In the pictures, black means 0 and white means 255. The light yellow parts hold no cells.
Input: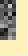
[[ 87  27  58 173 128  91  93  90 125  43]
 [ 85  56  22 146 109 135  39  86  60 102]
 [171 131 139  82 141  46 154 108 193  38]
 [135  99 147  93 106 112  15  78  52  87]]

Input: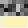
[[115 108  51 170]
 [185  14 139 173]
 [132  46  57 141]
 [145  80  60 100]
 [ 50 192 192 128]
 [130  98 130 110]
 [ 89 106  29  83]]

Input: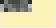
[[183 171  38]
 [ 58 109 127]
 [125 128  78]
 [138  95  72]
 [ 98  84  73]
 [134 108 102]
 [110  99 114]
 [150 192  46]]

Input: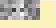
[[141 176 105 137 168]
 [119 165 135 183 164]
 [207 135 137 167 126]
 [175 202  58 198 150]
 [188 192 199 195 184]
 [203 242  99 234 212]
 [126 192 162 103 124]
 [173 123 103 153 109]
 [111 145 147 162 149]
 [129 102 102 193 163]]

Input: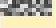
[[199 104 235 171]
 [ 88  88 225 151]
 [ 66 126 104 232]
 [144 150  60  71]
 [125 186  70 120]
 [ 78 204 219  77]
 [180 118 221 103]
 [ 67 152  85  78]
 [128 218 114 199]
 [230  91 184  63]
 [ 66 153 136 189]
 [146 183  82  65]
 [ 87 206  79 131]]

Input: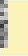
[[ 97 134  92 136 119  59 118 199 101 183 152 104]
 [183 191 151 132 155 183  90 198 186 220 142 201]]

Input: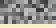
[[153 192 126 146  90  72]
 [ 79  79 109 159  94 126]
 [182 177 122 174 159  97]
 [ 87 132 112 116 186 125]
 [136 154  98 183  72 162]
 [171 108  79 127 145 157]
 [112 139 191 187 111 181]
 [188  64 152 183 112  73]
 [128 187 166 181  65 168]
 [145 111 130  55 114 124]
 [143 153 172  63 169  79]
 [173  77 128 189  80  62]
 [138 134 172 126 164 147]
 [173  83 190 133 111 156]]

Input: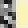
[[188  37  44 131 137 157 124]
 [103  15 215 144 117 228  20]
 [ 26 169 178  34 135 102  37]
 [128 163  54  86 182 181 179]]
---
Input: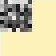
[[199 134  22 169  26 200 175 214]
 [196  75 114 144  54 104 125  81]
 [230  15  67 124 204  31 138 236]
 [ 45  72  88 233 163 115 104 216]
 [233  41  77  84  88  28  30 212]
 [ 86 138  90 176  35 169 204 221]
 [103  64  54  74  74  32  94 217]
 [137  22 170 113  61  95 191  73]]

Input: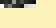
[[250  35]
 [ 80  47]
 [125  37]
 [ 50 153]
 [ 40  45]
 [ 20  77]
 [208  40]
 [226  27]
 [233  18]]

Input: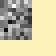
[[155 204 155 118 117 215 129 135  90  94]
 [100 138  15 122 133 162 156 132 128 127]
 [137 178 194 195  18 144 216  89 160 197]
 [113 103 116 182  57 192 105  69 248 130]
 [ 67 148 149 194 147  59 107 150 172 198]
 [149  55 131  91 140 180  88 147 117 127]
 [ 72 140 176  89 122  60 148 120 153 220]
 [128 130 150  83  53  53 101  50 180 165]]

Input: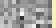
[[204 194 187 129 157 143 157]
 [183 122 173 194 132 177 182]
 [197 189 174 133 157 138 142]
 [154 147 189 188 194 141 201]
 [147 121 129 163 121 151 112]
 [ 96 131  48 247 214 155 149]
 [190 146 175 177 162 152 151]
 [206 139 173 160 132 164 133]
 [238 157 197 138 161 153 130]
 [ 67 209 117 101 213 132 161]
 [140 217 162 110 197 136 166]
 [132 162 147 166 174 136 154]
 [ 90 189  96 131 141 105 113]]

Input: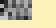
[[198  94  23 177  24]
 [201 184 131  54  44]
 [112  59 160 130 161]
 [144 170 159  67  85]
 [ 73 100 129 127 174]
 [ 94 150 157  96 132]
 [ 39 121 112 171 173]
 [119 157 175  80 125]]

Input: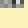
[[152 135]
 [135 172]
 [163 149]
 [102  51]
 [162 219]
 [145  85]]
